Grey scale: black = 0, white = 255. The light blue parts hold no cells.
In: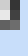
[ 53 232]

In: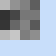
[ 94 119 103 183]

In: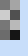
[165 205]

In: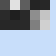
[ 39 142  41]

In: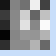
[ 65 101 225 134  46]

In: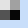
[161  83]

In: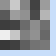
[156  74 107 198  56]

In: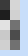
[214  30]
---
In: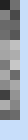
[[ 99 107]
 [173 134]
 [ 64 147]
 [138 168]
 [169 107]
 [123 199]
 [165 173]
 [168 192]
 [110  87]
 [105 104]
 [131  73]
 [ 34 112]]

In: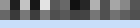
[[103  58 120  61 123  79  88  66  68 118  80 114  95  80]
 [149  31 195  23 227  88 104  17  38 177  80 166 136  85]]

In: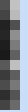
[[ 68 106]
 [ 46  84]
 [ 76 120]
 [ 59  94]
 [ 89 191]
 [ 26  96]
 [ 30 123]
 [ 38 143]
 [ 34  80]
 [ 68 186]
 [ 81 194]]

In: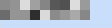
[[108 149 148  46 218 139 151 169 135]
 [139 147 220 160 133  88  81 221 154]]

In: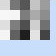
[[244  96  30 227  68]
 [223 126  79 207 113]
 [247 245 125 170 141]
 [218 118  86 196 156]]

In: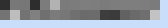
[[116 189 115 128 112 123 119 112 107 108  61  59  98 106 111 195]
 [ 47 120 119  45 124 178 123 124 126 125 123 125 126 126 125 123]]
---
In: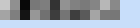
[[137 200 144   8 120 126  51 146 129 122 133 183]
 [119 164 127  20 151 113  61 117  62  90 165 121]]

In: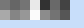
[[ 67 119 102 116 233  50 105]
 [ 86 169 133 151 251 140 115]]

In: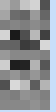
[[ 81 180 154 197 211]
 [102 165 108 101 154]
 [125 126 133 126 139]
 [ 64 212  26  79 184]
 [215 101  99  59  71]
 [129 153 136 136 136]
 [ 86 206  30  35 179]
 [122 136 149 126 150]
 [180  80 217 188  93]
 [128 132 126 146 139]
 [134 135 136 136 145]]

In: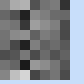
[[ 50 134 171 178  82 115 123]
 [104 103  81  33 138 126 107]
 [ 75 124 116  55 158 142 127]
 [ 73 115 138 144  97 124 113]
 [ 89 113  72  33 127  97 108]
 [ 98  77  85 120  75 107  82]
 [ 85 115 101  26 152 140 118]
 [ 75 133 191 213  69  99 117]]

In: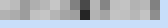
[[129 195 187 156 175 183 198 174 129  73 182 133 191 195 179 184]
 [142 178 172 157 193 197 181 165 159  37 179 164 195 192 183 195]]

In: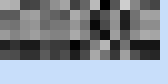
[[ 69 181 175  65  69 106 144 164  64 101 186   0  85 206 134  85]
 [161  90  91 153 160 112  98  82 171 140  40  86 150  33 114 163]
 [141 120 115 143 149 105 119 120 149 113   9  74 145  30 111 141]
 [165 154 132 145 158 138 130 131 169 137  64  13 158  76 142 170]
 [ 21  32  50  27  26  72  58  56   3  46 129 182  32 115  21  21]
 [ 38  80  76  49  49  91  60  77  30  74 168 115  56 160  81  44]]
